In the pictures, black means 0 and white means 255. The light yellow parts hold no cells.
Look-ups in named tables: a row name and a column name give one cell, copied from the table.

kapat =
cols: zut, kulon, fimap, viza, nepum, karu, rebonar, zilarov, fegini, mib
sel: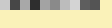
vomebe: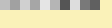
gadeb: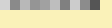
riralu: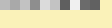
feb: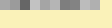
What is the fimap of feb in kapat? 102
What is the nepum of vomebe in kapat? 229
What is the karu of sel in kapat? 138
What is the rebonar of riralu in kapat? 95
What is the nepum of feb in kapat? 165
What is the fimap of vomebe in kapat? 208
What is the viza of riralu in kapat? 142
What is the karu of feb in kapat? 181
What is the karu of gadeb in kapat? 190
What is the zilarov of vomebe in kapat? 221
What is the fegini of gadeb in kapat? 140
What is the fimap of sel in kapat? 168
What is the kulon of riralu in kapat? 169
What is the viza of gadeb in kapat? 149
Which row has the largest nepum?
vomebe

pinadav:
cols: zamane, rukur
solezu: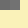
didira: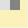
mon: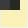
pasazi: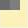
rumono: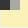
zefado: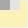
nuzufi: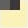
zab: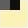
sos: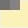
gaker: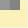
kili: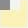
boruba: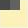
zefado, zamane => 168
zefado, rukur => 228
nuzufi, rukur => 57
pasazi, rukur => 126
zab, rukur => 15
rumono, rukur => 168
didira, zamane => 224
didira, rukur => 131
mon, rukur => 40
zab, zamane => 94
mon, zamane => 59
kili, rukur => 242
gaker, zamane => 150
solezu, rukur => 114
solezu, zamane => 108
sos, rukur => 131
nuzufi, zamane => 95
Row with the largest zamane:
didira

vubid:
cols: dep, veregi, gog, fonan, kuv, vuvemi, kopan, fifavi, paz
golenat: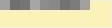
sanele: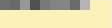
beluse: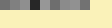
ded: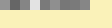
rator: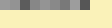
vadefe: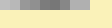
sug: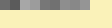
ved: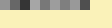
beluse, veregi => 128
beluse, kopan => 139
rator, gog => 92
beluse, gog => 143
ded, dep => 148
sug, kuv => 119
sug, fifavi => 136
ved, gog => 53
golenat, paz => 160
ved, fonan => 166
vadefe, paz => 176
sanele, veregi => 106
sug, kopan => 142
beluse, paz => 114
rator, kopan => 121
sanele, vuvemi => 131

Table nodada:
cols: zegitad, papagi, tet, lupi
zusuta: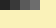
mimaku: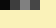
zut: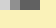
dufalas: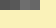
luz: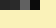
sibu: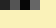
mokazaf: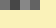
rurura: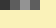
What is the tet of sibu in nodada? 6
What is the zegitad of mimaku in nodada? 8
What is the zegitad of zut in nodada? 210
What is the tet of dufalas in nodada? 110
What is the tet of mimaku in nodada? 128
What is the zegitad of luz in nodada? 38
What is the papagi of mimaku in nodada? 61
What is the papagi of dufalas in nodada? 88

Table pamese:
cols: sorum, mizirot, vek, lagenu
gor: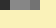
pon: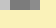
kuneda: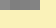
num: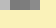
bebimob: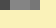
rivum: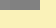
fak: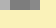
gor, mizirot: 137
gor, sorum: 46
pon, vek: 124
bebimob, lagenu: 119
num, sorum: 187
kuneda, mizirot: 127
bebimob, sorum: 74
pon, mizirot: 123
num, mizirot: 123
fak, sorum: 178
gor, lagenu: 115
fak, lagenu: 137
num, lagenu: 139
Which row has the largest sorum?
pon

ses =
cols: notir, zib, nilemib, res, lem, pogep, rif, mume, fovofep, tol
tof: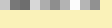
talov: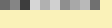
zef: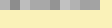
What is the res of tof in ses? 215
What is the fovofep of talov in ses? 185
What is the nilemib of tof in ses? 110
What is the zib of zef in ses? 141
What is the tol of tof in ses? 145
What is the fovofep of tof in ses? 181
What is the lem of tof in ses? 173
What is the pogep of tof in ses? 142
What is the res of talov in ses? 214
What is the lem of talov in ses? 177
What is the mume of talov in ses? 168
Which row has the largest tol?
zef

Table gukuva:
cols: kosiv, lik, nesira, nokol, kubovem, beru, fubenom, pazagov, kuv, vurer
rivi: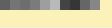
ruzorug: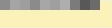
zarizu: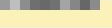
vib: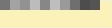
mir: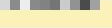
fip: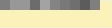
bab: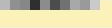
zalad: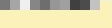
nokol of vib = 188
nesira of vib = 146
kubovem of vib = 135
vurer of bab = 202
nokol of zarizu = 111
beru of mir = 117
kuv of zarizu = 103
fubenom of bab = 113
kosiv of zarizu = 154
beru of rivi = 185
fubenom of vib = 154
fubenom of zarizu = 164
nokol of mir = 137
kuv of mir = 75
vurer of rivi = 134
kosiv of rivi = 96
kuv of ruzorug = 88
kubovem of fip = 163
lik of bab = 144
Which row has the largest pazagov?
bab

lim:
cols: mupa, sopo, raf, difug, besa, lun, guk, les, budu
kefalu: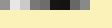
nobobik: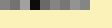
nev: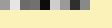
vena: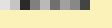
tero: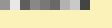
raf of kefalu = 202
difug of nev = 113
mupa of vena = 226
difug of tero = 136
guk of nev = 154
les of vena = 136
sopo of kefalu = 231
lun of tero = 105
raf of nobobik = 161
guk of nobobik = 119
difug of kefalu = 120
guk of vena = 160
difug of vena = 128
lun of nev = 206
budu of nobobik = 133
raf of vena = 42
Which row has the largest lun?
nev

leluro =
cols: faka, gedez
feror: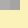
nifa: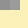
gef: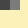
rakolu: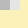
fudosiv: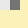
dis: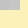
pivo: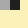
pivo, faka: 169
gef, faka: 69
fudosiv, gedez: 116
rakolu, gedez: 229
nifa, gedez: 155
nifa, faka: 145

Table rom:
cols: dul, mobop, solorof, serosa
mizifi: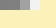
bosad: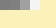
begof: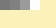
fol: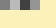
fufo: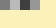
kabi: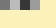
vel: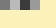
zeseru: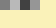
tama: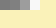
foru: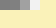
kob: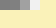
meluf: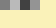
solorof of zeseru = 65
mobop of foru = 128
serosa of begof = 253
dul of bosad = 125
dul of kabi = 119
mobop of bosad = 128
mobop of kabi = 187
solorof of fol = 65
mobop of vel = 186
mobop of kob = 128
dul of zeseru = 126
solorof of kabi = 55
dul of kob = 126
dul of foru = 126
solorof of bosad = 160
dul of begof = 120
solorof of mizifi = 162
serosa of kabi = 155

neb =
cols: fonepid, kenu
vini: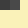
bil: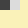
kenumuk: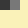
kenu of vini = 73
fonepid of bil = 65
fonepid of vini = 61
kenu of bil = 220
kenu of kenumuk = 120
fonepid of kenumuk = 55

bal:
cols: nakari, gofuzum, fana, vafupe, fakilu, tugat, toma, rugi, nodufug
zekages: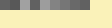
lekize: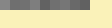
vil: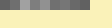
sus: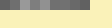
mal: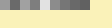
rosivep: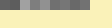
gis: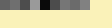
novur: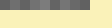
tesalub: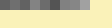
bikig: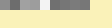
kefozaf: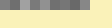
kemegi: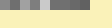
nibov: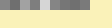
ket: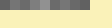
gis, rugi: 107
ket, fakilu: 145
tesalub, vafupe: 131
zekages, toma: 118
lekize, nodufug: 97
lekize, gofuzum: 111
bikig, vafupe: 157
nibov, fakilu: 214
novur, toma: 117
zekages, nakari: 98
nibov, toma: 118

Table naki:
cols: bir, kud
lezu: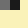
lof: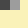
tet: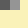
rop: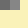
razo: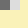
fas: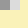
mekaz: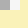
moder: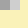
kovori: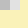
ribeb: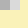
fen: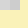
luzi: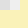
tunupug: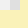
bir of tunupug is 241
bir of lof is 71
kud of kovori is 226
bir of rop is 107
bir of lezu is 110
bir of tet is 91
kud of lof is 157
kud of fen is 205
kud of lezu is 26
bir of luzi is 224
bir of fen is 214
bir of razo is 109
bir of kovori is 190
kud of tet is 149

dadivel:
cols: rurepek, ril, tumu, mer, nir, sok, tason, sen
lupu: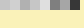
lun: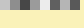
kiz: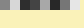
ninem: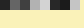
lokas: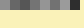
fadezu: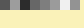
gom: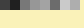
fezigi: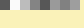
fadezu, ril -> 157
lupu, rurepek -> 198
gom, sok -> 108
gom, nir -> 163
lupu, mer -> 198
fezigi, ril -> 250
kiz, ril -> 215
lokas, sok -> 114
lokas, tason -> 155
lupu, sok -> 127
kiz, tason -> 118
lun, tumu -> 71
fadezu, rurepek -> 86
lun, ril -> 142
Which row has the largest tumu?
fezigi

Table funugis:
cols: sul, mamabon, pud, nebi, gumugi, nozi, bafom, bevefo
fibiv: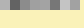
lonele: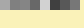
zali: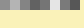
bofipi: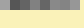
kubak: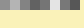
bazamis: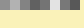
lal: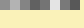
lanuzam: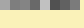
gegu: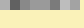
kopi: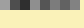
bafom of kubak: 120
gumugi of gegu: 154
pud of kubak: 131
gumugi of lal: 116
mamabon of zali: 180
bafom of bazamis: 120
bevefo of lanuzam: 123
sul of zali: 143
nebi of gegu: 154
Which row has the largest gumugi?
lonele

